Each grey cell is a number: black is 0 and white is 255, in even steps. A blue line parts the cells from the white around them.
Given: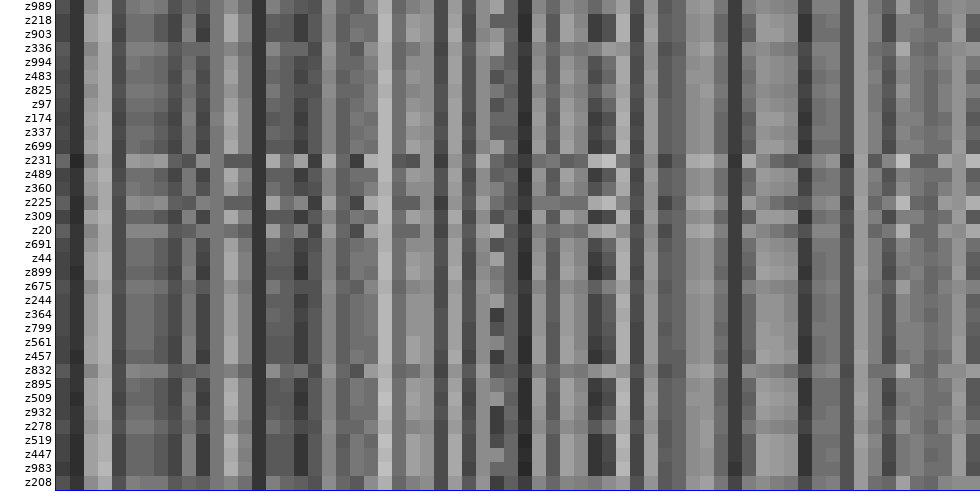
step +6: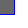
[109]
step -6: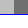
[185 105]

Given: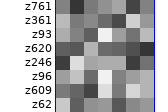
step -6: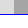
[215 159]
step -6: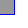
[146]
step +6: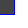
[74]

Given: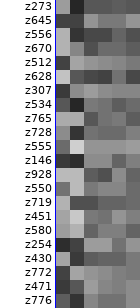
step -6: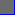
[101]
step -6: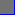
[108]
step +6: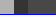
[184  58  78  78]
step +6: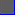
[99]

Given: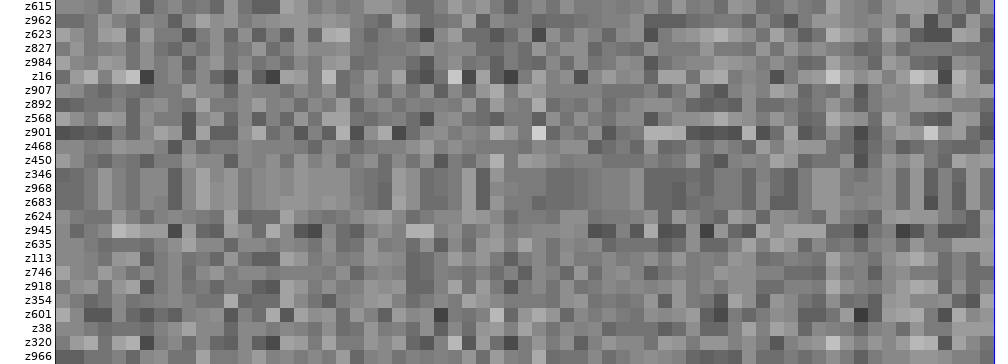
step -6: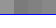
[143 117 123 130]
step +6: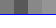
[129  94 142 155]
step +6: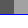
[ 94 168]
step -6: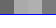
[ 98 164 170 117]
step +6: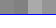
[142 135 176 155]
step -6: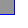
[143]
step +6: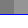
[129 155]

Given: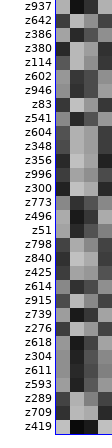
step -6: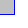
[186]
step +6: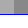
[177 142]

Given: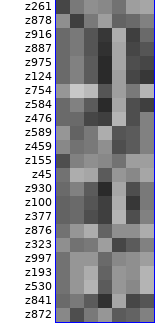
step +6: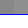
[142 149]
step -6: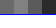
[100 123  85  36]
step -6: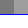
[115 152]
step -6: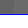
[ 93 100]

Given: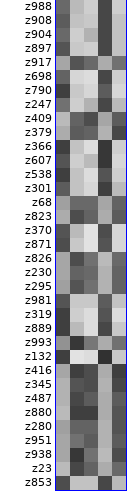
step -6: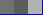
[107  86 172]
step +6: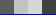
[ 98 200 220  69]
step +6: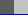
[ 98 200]

